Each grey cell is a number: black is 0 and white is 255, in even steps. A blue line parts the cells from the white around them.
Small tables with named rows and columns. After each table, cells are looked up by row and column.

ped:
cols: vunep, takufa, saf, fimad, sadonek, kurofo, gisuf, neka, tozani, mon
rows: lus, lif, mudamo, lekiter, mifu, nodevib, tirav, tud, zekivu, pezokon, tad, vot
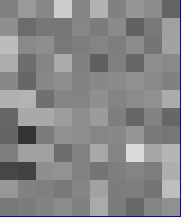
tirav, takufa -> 169
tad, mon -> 190
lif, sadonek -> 134
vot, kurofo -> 170
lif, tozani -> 121
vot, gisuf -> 124
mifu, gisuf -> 138
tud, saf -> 123
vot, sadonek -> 129
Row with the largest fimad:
lus

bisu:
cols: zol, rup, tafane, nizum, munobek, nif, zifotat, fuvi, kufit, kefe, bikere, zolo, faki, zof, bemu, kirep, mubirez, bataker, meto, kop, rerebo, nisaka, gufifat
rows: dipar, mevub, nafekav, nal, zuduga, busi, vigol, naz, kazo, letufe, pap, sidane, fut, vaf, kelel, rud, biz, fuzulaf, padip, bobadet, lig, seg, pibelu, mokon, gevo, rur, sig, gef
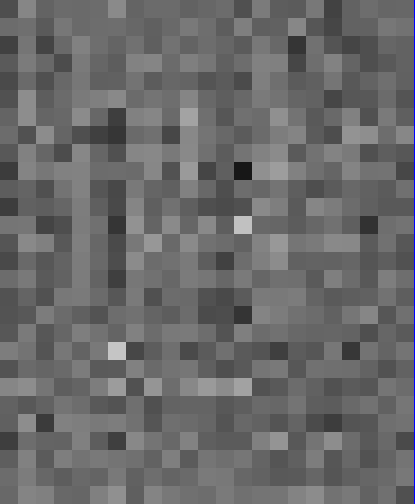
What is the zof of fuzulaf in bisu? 52
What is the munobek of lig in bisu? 124
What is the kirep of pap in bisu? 116
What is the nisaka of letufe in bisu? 115
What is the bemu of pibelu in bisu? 106
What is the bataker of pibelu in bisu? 94
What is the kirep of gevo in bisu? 148
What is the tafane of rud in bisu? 90
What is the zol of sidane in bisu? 61

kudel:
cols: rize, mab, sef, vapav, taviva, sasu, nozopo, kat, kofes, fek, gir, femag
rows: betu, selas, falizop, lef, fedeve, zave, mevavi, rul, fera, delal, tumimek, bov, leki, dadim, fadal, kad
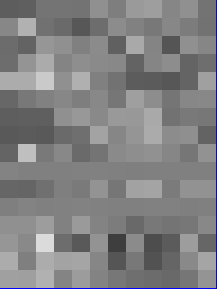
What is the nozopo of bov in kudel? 128
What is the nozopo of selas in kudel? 140
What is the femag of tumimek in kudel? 146
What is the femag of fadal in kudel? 165
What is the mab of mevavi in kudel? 95
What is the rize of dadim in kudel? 150
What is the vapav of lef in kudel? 132
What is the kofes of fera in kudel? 145
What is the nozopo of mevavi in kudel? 153
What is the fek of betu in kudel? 134
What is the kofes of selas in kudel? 120
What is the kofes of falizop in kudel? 132
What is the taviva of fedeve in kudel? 176
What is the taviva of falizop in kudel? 128
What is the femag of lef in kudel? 110
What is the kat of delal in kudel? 127
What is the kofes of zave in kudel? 141
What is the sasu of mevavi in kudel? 137

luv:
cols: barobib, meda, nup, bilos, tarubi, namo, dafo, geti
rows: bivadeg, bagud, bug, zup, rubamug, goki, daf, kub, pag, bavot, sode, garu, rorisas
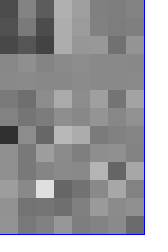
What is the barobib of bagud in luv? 80
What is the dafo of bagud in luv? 125
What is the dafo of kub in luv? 129
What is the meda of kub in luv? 140
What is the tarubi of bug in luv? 151
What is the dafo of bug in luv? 113
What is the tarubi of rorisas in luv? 125
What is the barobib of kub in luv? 48
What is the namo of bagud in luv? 129
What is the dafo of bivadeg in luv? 126
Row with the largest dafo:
sode

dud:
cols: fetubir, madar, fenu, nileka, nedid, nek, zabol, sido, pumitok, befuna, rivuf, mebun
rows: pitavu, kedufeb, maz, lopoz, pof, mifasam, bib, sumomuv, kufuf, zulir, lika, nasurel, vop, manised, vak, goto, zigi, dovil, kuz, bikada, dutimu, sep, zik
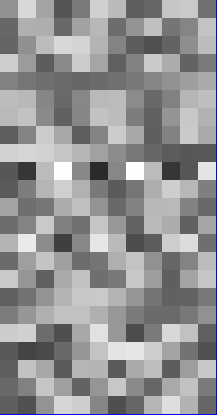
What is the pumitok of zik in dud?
181
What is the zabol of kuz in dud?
152
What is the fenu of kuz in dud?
109
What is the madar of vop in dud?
132
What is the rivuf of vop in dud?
97
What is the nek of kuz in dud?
225
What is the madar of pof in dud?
118
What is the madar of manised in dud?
234
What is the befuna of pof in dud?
146
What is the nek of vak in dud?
117
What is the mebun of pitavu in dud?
112
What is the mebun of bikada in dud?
80
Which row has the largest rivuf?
manised

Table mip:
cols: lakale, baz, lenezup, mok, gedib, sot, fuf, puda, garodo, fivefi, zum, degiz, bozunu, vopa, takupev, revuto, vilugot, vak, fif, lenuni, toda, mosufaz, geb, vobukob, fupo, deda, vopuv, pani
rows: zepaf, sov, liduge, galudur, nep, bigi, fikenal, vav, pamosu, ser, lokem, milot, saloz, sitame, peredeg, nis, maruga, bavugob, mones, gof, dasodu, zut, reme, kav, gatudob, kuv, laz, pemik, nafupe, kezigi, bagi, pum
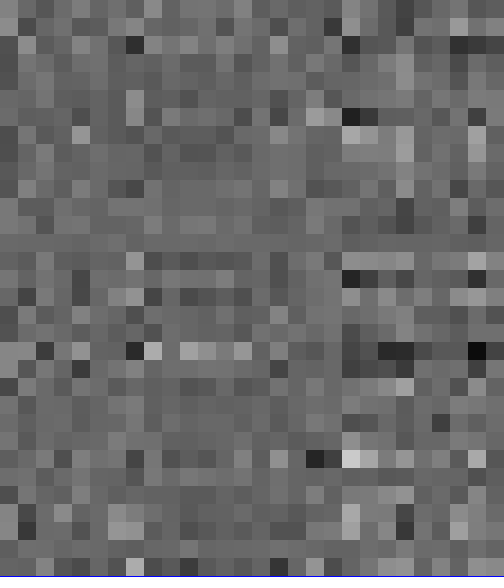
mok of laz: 106
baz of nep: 108
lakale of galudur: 78
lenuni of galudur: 85
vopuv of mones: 111
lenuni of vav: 167
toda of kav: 85

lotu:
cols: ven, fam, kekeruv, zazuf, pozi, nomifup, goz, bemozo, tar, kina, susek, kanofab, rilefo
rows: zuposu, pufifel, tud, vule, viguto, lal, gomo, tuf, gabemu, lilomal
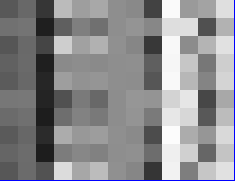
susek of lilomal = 126
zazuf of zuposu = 187
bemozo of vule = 143
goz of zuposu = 142
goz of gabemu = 142
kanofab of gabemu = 102

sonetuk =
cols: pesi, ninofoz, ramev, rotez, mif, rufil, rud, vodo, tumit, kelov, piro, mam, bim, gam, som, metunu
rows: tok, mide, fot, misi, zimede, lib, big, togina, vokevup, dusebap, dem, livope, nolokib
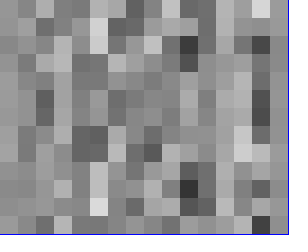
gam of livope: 135
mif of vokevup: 101
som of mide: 143
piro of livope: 85
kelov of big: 125
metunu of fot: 137
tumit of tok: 131
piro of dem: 52
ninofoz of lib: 146
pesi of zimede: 156
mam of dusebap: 111
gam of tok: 158
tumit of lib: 135
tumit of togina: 109

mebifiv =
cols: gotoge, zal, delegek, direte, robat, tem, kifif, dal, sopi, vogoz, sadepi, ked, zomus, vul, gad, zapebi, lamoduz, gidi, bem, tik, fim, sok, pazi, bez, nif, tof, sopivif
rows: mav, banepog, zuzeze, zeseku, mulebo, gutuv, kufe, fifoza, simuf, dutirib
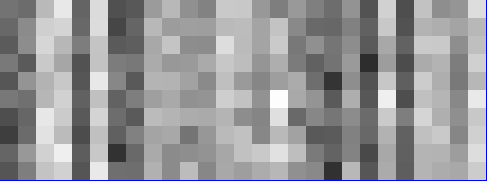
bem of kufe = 118
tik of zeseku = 154
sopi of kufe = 187
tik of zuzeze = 141
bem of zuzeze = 117
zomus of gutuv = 206
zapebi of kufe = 223
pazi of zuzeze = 98
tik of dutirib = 184
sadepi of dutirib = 188
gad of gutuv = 146
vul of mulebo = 154
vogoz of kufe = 180
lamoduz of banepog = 137
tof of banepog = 164

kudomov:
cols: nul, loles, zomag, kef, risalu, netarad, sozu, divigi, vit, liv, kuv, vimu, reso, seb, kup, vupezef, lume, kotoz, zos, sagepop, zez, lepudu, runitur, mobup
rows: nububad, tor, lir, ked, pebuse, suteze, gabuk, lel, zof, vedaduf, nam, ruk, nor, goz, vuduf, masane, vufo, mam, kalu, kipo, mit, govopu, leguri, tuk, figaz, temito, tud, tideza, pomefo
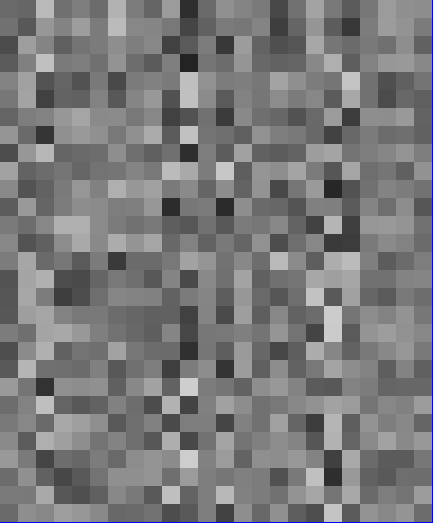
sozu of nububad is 178
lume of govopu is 131
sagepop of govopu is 130
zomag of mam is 165
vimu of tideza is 125
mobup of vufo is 109
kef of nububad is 112
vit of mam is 96
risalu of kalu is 152

